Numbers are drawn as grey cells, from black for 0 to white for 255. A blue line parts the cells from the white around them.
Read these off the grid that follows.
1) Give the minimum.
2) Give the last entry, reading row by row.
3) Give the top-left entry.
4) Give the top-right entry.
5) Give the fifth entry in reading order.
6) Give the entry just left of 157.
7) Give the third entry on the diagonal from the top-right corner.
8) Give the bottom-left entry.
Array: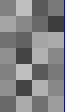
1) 61
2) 157
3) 129
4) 121
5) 165
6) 113
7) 98
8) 105

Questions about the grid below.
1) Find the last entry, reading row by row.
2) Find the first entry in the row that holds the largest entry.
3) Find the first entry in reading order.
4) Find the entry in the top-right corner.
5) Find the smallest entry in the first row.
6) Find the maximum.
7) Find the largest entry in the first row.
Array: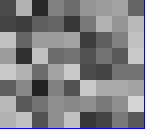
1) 89
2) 185
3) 75
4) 101
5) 41
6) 213
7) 178

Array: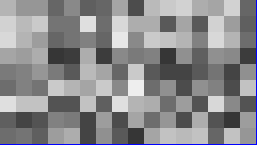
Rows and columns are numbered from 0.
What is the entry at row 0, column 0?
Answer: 180
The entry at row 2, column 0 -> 216
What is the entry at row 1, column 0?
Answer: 210
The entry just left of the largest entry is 137
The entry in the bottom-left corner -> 109
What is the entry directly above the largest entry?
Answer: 202
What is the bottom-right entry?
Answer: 150
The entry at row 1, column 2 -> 202
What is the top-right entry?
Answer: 102
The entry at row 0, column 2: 150
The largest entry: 238
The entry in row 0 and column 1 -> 150
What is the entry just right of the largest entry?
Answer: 109
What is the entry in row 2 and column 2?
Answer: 157
